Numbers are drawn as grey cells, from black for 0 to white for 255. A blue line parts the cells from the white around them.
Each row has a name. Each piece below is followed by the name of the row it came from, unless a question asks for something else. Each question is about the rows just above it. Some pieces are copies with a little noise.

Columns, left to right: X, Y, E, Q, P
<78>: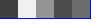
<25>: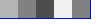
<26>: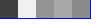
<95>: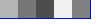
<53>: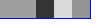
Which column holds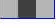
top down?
X
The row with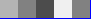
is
<25>
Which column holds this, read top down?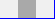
Q
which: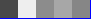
<26>

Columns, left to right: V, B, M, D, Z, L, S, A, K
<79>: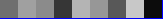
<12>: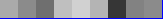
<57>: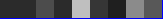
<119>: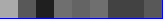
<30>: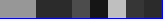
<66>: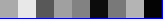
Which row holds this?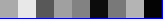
<66>
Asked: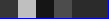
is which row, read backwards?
<30>
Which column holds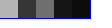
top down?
L
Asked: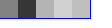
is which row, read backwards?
<12>

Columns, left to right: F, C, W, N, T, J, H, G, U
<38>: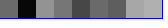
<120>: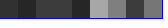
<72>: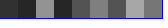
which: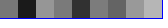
<38>
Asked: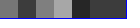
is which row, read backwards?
<120>
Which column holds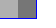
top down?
U
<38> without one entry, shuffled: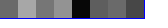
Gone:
[176]
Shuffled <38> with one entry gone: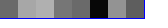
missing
[71]
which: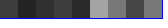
<120>
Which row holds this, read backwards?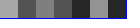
<72>

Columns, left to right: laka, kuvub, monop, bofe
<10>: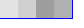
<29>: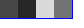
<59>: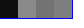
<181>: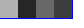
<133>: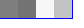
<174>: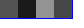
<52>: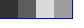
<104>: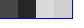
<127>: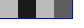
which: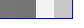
<133>
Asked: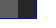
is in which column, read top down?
kuvub
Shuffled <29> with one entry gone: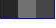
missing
[218]
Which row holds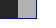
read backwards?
<181>
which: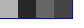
<181>
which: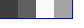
<52>
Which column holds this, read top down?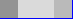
monop

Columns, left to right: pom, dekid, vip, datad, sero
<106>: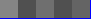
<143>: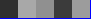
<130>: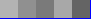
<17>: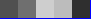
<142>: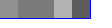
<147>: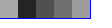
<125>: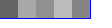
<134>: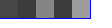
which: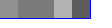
<142>
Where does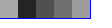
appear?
<147>
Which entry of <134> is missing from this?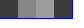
[70]
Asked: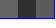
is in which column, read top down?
sero

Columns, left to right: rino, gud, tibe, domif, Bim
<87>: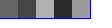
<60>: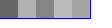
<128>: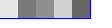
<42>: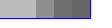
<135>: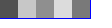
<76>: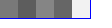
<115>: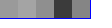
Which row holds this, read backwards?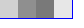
<128>
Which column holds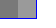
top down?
rino
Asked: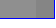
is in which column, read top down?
tibe
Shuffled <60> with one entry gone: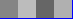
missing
[164]
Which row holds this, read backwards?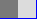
<135>
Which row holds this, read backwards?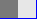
<128>
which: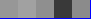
<115>

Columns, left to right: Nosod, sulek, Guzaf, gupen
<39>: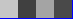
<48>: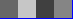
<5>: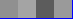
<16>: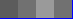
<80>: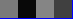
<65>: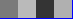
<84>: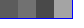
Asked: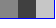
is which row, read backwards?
<48>
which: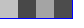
<39>
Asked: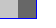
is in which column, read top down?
Nosod
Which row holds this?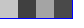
<39>

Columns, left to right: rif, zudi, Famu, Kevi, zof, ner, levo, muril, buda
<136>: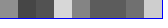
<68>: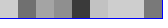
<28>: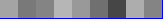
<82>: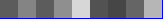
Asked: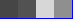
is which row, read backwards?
<82>
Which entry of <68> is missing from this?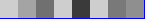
[194]
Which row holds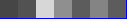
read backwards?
<82>
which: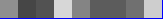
<136>
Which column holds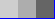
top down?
muril
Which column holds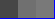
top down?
zudi

